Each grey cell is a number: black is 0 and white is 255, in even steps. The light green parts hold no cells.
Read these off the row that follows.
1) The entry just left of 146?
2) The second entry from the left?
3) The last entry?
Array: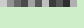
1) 204
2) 146
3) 176

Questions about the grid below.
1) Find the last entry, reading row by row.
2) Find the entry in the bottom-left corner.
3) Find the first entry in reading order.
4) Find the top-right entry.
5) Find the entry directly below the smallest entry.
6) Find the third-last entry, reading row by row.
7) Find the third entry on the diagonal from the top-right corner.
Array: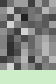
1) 115
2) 144
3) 62
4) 170
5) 102
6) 74
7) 129

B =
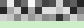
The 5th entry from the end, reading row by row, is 152
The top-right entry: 37
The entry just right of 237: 67
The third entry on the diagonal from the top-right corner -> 137
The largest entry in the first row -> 250
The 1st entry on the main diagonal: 110
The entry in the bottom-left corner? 209
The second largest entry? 237

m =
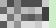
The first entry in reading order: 177
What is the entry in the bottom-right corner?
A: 235
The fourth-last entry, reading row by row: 219
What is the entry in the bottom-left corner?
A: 90
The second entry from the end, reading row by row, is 203
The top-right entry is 203
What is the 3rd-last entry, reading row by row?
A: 219

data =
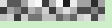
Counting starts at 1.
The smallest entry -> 31
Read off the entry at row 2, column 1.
59
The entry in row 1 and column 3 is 89
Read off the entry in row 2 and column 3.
131
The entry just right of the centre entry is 178
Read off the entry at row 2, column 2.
162
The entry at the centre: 59
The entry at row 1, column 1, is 221
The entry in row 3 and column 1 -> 190
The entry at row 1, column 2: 89
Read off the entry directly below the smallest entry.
221
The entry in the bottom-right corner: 206

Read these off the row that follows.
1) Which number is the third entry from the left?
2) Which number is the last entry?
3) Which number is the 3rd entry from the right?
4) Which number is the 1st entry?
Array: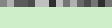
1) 91
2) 117
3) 117
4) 133

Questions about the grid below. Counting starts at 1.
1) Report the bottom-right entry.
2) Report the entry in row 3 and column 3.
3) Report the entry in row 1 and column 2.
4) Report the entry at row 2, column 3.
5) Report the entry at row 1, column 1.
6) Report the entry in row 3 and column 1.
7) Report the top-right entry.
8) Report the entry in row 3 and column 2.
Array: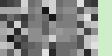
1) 169
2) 84
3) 68
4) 169
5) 55
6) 68
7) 55
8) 109

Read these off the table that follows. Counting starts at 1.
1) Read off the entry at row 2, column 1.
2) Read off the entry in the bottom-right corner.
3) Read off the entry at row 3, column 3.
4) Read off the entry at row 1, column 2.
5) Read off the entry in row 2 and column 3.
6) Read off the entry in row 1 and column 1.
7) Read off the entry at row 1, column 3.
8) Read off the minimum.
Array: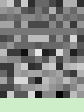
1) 149
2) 149
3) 104
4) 202
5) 149
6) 176
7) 73
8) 4

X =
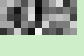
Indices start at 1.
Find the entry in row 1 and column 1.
166
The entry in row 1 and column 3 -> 138
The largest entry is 246
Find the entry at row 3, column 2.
65
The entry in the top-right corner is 124
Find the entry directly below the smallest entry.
20
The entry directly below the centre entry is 49
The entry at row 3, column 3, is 49
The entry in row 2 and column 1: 178
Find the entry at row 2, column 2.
81
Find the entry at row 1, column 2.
192
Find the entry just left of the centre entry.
221
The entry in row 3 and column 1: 151
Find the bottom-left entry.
49
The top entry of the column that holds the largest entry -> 20
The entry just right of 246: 81

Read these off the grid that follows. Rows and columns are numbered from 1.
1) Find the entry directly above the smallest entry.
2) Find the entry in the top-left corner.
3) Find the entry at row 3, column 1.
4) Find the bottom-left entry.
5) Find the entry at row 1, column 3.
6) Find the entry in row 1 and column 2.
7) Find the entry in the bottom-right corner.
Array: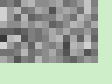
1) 99
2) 114
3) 209
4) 168
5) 99
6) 127
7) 140

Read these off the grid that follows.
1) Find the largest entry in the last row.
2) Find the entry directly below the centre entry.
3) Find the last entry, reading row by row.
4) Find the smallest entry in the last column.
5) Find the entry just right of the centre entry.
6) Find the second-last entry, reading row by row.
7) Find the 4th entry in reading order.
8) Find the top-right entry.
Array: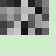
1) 196
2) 32
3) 101
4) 73
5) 101
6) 48
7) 196
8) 128

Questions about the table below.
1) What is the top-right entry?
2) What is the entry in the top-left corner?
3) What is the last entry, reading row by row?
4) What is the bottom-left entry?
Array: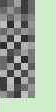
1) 106
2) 76
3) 132
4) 147

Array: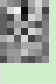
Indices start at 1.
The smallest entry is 9
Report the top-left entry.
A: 169
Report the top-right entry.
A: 154
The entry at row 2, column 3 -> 243
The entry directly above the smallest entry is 66
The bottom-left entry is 79
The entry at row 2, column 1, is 111
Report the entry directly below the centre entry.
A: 213
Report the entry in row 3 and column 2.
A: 66
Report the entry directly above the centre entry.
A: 169
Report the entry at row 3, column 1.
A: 95
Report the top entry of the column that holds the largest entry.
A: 126
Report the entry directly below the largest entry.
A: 184
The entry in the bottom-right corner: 141
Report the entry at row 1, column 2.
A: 141

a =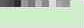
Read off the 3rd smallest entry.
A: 90
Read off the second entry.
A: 76
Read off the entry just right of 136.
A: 218

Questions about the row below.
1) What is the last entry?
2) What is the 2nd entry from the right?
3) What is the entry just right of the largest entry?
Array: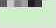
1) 60
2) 30
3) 131

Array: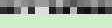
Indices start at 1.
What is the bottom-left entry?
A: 45
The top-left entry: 141
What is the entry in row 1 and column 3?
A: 167
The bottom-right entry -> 57
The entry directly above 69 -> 155
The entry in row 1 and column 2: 127

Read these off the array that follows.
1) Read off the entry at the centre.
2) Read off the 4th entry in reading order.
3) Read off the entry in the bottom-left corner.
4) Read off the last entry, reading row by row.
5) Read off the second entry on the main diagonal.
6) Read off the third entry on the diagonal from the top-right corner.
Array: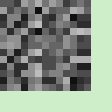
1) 131
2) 158
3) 76
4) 89
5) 76
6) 16
